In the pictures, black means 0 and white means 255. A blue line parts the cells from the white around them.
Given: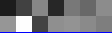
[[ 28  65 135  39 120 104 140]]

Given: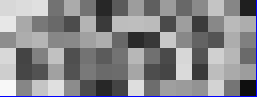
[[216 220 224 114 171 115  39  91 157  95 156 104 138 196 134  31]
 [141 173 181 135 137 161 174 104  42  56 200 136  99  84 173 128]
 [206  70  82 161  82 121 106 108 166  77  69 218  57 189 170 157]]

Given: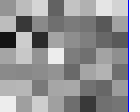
[[148 188 213  98 195 177 229 211]
 [ 20 205  42 164 142 127 103  89]
 [138 136 140 147 105 165 179 111]
 [237 159 206 160 110  57 112 117]]

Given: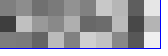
[[127 141 112 122 146 129 200 182  94 230]
 [125 123 100 187 129 207 194 136  87 240]]

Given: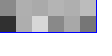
[[138 175 170 180 175 188]]

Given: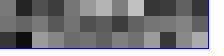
[[121  36  80  61 118 154 180 126 193  54  60  97  54]
 [ 54  14 155 134 108 114  97 127 113 156  56 137 171]]

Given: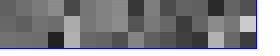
[[ 97 111 123 139  72 118 130 137  55 126  75  99  96  42 100  81]
 [114 111 109  33 177 104 100  80 131  96  82  64  52 178 104  61]]
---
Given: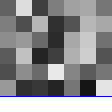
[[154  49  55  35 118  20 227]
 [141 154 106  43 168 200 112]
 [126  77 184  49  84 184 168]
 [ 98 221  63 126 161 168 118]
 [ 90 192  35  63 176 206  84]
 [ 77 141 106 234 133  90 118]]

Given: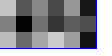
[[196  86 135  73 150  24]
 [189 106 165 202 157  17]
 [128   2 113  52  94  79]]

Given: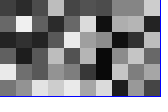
[[234 111  88 147 126  55   9 197 126 166]
 [118 147 227 205 234 166 219  29 153  69]
 [104 240  96  43 104 219  16 174 181  35]
 [ 96  29  88 189  82 181   9 140 197 104]
 [ 63  43  76 189  69  82  76 133 133 205]
 [ 35  49  35  88 234 159 140  16  49 189]]

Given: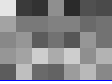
[[229  58  50 143  42  80  74]
 [163 121 121 129 129 106 114]
 [150 163 206 171 206 143 179]
 [136 150  92 114  86 150 114]
 [ 92 191 106  99 156 185 136]]

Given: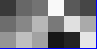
[[149 191 162  22  35 230]
 [109 135 183 121 224 170]
 [ 57 103 115 249  89  70]]

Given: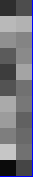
[[198 113]
 [185 178]
 [170 119]
 [156  97]
 [144 132]
 [126 105]
 [ 91 138]
 [ 83 113]
 [ 61 164]
 [ 46  77]
 [ 11  69]]

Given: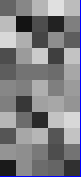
[[216 175  69 142  93]
 [188  19  77  34 127]
 [182 108  41 195 216]
 [148 142 121  77 115]
 [135 127 175 127 155]
 [127  55 161 167 148]
 [101 135 182 224 188]
 [ 93 115 115 108 167]
 [ 85 167 182  85 195]
 [ 77 155 203  63 195]
 [ 26 142 108 101  48]]
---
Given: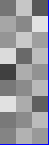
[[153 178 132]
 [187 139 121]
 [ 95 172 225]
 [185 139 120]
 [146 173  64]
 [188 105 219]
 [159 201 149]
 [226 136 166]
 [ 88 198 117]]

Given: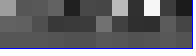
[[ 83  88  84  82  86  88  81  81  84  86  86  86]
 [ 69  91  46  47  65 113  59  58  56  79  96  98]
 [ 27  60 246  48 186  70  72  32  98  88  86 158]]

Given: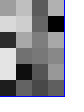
[[ 95  72  99  29]
 [152  85  14 228]
 [136 120 113 228]
 [168 126 168  44]
 [  1 101 206 217]
 [177  91 191 158]]

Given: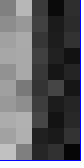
[[  6  49  38 127 193]
 [ 51  26  32 176 162]
 [ 40  19  70 177 172]
 [ 37  28  61 142 153]
 [ 22  69  51 121 160]
 [ 36  22  56 169 146]
 [ 18  33  64 169 167]
 [ 50  29  54 170 161]
 [ 43  27  65 152 141]
 [ 46  10  58 183 128]]

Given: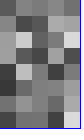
[[218  65 115 114  69]
 [170 105 128 147 114]
 [157 130 127 106  56]
 [123  64 123 190  62]
 [ 78 161  71  89 159]
 [217 123  98 204 158]
 [163 171  87  74 134]
 [113 135 123 131  90]]

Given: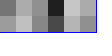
[[144 181  73 135 192 156]
 [171 198  31 144 172 117]]
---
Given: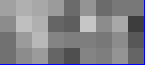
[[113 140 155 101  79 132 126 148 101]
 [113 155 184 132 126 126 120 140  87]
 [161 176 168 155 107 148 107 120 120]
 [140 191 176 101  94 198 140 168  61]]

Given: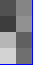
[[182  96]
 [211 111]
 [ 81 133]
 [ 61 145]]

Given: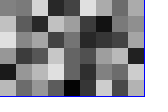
[[151  60  86 199 100  80 158 185  33]
 [193  92  40 193 158  60  18 122 143]
 [185 108 151  92   4  54 205  73 179]
 [129 122 212  40  67 224 171 108 171]
 [224 135 165  67 116  40  54  67 165]
 [ 26 151 185 224 100  47 129 108 205]]

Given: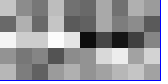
[[147 119 133  83 140 147 217 237 162 211]
 [183 125  97 155 176 147 162 183 197 162]
 [197 140 119 189 113 105 169 113 176 155]
 [105 176 105 197  90  97 169 125 140  90]
 [244 205 205 252 229  13  70  21  64 133]]

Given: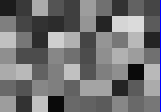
[[157  50 193  10 105  98  91 135 105 119]
 [ 28  57 171  84  63 157 112  50  98  69]
 [127  69  50  44  63 149  36 213 219  91]
 [143  76  76 135 112  76 143 177 157 112]
 [105  84 135 127  98 164 164  36  91 171]
 [193 119  44 207 177  69 149 119 185  36]
 [171 185  98 127 193  84 127 143  10 185]]

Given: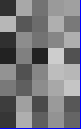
[[147  81 134 189 183]
 [183  87 108 175 121]
 [121  95 141 168 197]
 [ 34 128  34 205  81]
 [ 48 141 115 134 175]
 [ 61 160  74 154  87]
 [ 48 168 115 154 160]
 [ 54 175  95 147 101]]

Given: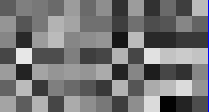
[[156  35 164 149 156 149 171  35 134  29  70  49 134]
 [134  41 156 187 134 142 149  21 187  41  41  56  56]
 [149  85 120 179 164 112 112  62 112  77  85 134  99]
 [164  93 179  70 171 142 120  62 142 219   2  35  77]
 [ 93 127 120 106 156 106 142  49 156  49 106  62 187]
 [ 99 187  56 127 106  85  56 179  85 171 187 219 149]
 [ 70 231  77  77 127  62  70 179  70 225 195 203 195]]
